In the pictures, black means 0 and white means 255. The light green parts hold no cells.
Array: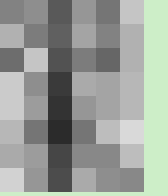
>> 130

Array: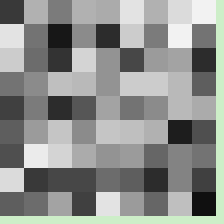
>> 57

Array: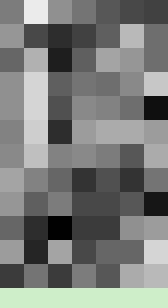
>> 124

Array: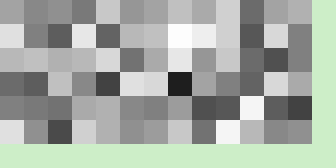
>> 163

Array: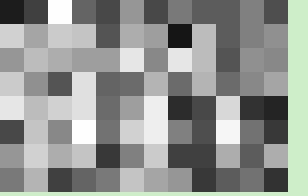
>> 28

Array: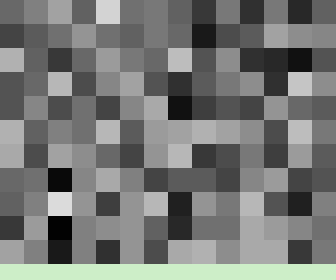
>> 104

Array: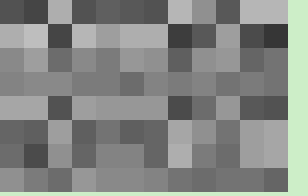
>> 82

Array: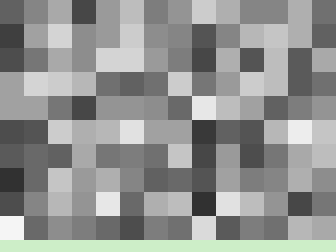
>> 97
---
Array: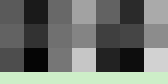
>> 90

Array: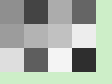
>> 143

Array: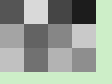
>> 85

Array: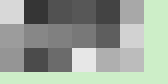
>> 216

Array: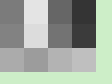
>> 123

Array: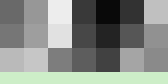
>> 105

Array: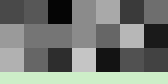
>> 73

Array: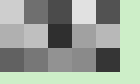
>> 206

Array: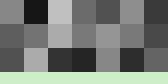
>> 135
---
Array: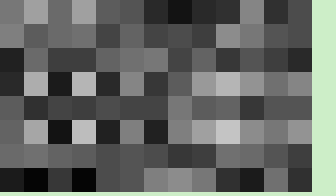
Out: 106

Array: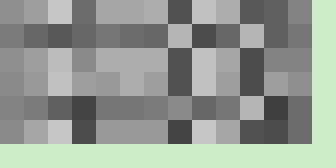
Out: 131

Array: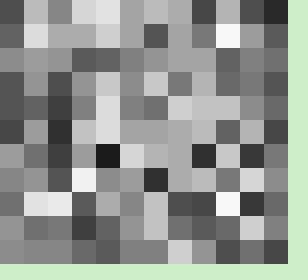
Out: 148

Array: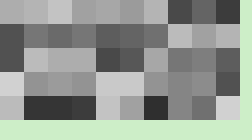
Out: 209

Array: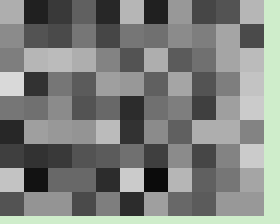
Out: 195
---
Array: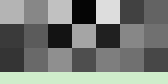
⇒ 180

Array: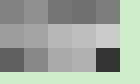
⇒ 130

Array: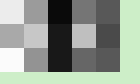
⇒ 236

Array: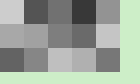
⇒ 205

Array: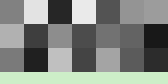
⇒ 129

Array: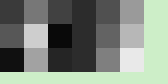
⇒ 58

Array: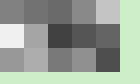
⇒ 129

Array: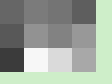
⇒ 102

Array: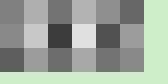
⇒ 128
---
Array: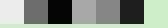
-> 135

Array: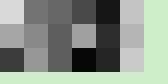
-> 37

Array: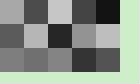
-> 52

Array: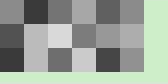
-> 70

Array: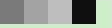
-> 190

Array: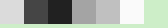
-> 192
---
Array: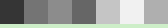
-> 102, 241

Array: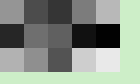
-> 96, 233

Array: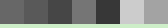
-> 117, 204

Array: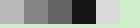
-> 99, 218

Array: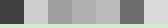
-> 174, 218

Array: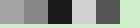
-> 26, 209

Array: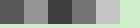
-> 60, 197

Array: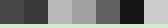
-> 161, 205

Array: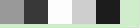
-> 253, 253
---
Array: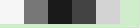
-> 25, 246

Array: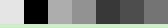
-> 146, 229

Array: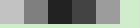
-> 33, 194

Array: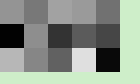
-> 51, 223

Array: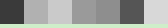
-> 154, 216

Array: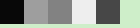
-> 130, 238

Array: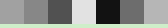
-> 226, 226
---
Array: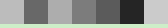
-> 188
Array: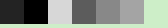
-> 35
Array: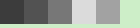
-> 60
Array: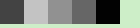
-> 67
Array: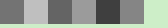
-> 115
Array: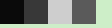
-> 10
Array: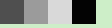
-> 79
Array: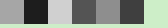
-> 166
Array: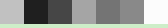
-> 193
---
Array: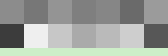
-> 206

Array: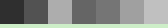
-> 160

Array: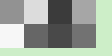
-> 73

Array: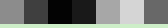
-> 213

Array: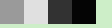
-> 50

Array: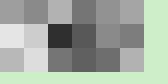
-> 110

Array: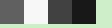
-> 65

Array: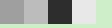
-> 45
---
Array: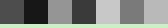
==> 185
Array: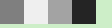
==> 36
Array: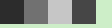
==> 70
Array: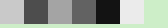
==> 235
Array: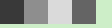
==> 100
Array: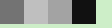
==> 17
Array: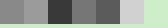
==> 209
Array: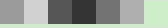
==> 175
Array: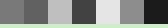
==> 27
